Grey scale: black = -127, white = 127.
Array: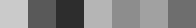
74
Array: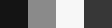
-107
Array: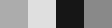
44
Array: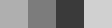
47
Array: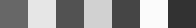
-24
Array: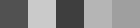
-46
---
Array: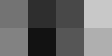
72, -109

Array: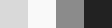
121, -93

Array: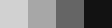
81, -109

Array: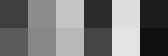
99, -111

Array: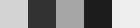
110, -98

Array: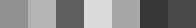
90, -73

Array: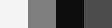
117, -114

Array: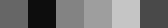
69, -114
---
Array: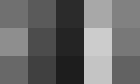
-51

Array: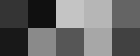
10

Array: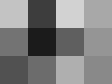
-100

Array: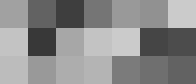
-71

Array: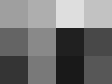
9

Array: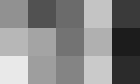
36

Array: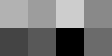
-39

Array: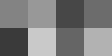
73

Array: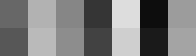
58

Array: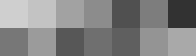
27
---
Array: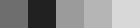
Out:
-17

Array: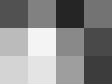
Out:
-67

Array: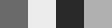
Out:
-21

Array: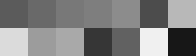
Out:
-73

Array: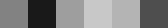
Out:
-49

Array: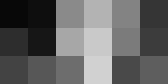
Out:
-113

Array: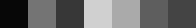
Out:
-72

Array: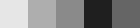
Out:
-26

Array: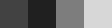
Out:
-61
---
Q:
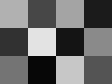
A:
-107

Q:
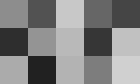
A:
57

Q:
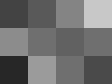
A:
-30

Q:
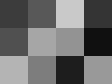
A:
19

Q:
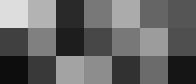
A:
-98

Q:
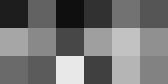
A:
-56

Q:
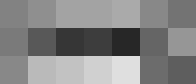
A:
-73

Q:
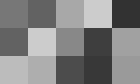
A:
8

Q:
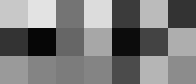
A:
-25
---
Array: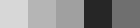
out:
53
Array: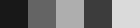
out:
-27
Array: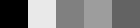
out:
105
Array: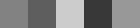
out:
-33
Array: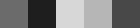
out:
-97
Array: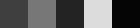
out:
-8
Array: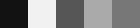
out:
113
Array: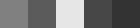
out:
-36
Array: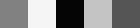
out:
117
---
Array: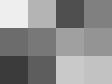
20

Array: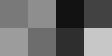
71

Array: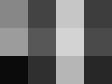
-53

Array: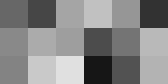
57

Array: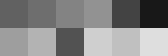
94

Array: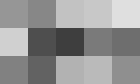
-17

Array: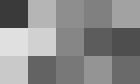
-49

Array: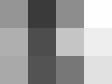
110

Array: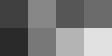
97
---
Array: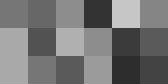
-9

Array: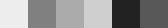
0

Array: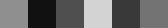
-110

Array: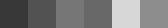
-45

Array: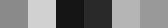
81

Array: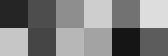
-58

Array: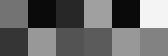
24

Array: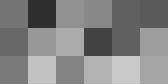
65

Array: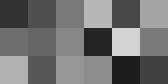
-40
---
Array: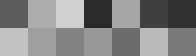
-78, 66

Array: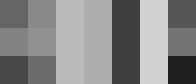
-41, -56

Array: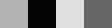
-25, 50

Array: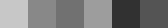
-43, 71

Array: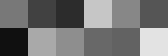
-42, -111

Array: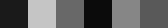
-38, -101

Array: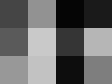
-101, 24
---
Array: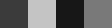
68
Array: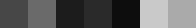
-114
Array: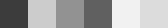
-31
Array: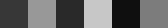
71
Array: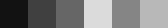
91
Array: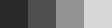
-48
